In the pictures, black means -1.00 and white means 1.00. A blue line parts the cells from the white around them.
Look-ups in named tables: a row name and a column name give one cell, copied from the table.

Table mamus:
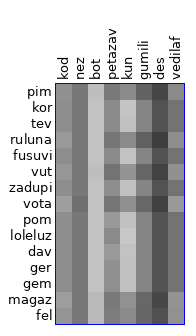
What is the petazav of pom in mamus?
0.19
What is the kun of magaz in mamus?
0.14
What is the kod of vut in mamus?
0.18
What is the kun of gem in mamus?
0.51
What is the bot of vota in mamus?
0.52
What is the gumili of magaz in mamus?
-0.19

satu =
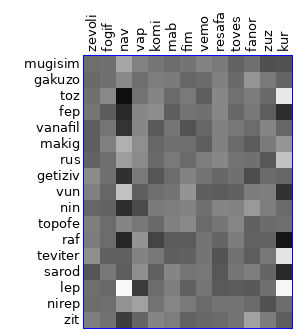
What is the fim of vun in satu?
0.16
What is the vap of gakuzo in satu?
-0.14
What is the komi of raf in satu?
-0.47
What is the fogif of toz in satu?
0.07
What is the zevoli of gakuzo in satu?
-0.18
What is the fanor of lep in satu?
-0.31
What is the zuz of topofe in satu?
-0.16
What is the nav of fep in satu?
-0.68

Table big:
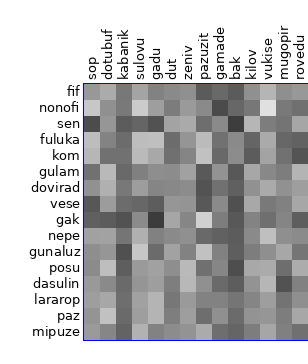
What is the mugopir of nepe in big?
0.12
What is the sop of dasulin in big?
0.20
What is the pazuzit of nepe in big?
-0.18
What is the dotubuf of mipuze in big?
0.05
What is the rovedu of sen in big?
0.30
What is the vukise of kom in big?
0.28
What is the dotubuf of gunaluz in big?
0.18
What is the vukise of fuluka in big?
0.33
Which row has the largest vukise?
nonofi

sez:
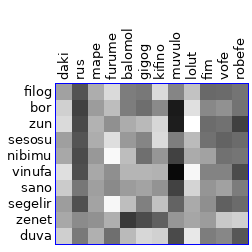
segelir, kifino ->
0.51
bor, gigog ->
-0.14
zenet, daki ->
0.32
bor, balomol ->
-0.02
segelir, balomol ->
0.49
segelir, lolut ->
0.33
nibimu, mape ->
0.19
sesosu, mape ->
0.36
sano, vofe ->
0.26
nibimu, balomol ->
0.48
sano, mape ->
0.25
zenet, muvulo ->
0.18
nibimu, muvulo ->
-0.49

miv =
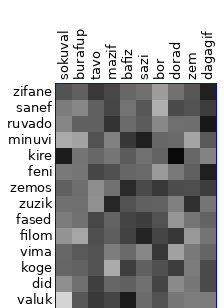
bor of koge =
-0.37
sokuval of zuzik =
-0.12
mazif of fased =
-0.22
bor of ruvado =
0.07
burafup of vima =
-0.30
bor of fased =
-0.36
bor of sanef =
0.37
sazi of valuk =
-0.15
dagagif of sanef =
-0.53
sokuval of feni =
-0.05
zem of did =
-0.07
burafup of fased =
-0.11
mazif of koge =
0.33
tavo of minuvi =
-0.36
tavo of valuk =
-0.55
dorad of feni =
-0.05
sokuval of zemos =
-0.25

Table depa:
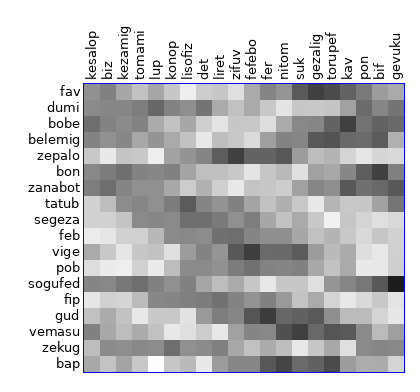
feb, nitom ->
0.12
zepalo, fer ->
-0.22
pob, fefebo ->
-0.11
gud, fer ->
-0.52
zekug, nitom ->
0.49
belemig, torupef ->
-0.35
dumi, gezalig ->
0.57
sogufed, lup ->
0.01
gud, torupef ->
0.12

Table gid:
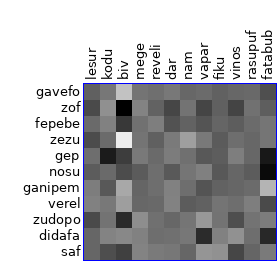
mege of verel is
-0.19
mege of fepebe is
-0.11
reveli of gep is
-0.17
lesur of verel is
0.01
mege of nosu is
-0.29
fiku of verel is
-0.09
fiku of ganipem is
-0.23
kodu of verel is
-0.06
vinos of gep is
-0.01
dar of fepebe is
-0.36
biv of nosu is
-0.40
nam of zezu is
0.25
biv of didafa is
0.07
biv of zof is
-1.00
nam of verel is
-0.28
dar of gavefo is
-0.06
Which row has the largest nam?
zezu

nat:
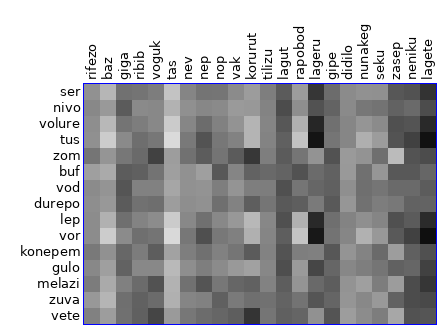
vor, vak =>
0.00
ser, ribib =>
-0.09
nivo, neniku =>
-0.17
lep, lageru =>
-0.68
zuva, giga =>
-0.13
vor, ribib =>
-0.13
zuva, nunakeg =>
0.07
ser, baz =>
0.43
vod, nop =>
-0.01
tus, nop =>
-0.07
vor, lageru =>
-0.81
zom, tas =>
0.23
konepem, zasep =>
0.23
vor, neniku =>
-0.49
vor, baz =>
0.60
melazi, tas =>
0.40
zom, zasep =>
0.47
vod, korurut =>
-0.01
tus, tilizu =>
0.03
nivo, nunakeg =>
-0.07
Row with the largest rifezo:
buf

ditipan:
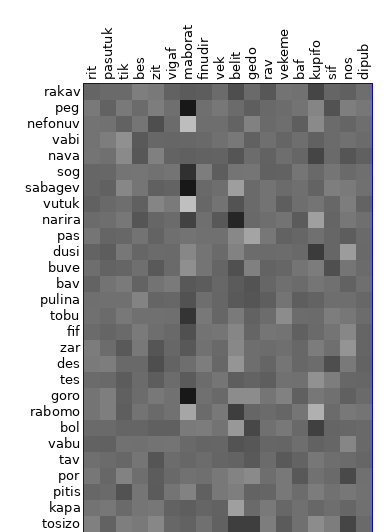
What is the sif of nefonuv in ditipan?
-0.16
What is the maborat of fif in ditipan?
-0.37
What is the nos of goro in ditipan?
-0.25
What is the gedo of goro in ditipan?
0.10
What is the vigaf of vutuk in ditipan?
-0.04
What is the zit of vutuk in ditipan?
0.04
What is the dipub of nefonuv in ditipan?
-0.14
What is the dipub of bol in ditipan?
-0.18
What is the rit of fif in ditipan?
-0.16
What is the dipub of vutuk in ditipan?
-0.22
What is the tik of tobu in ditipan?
-0.06
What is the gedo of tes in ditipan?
-0.22
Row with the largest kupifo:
rabomo

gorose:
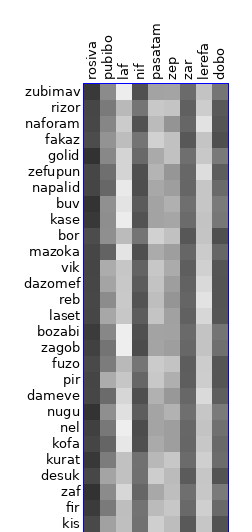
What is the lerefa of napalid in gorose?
0.55
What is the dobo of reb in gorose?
-0.34
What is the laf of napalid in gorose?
0.83
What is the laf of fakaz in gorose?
0.48
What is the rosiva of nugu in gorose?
-0.60
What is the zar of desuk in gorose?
-0.29
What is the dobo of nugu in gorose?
-0.04
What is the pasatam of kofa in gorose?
0.33
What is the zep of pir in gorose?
0.37
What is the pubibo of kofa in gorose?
-0.21

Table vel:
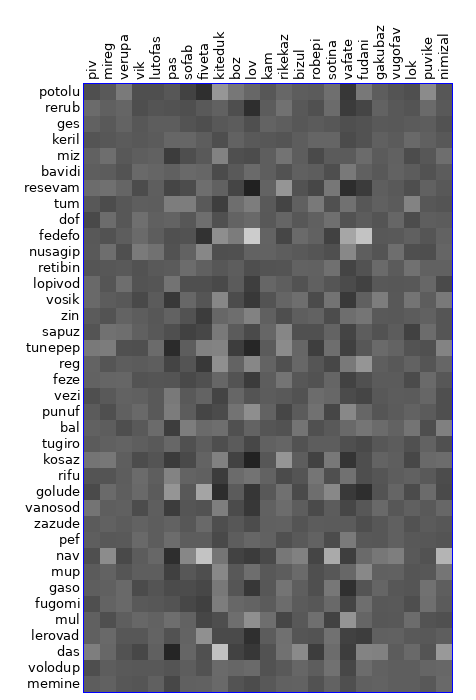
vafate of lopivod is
-0.41
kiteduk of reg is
0.12
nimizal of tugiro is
-0.37
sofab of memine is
-0.25
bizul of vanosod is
-0.27
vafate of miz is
-0.29
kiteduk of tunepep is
0.03
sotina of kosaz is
-0.06
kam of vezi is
-0.28
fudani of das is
0.03
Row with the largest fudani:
fedefo

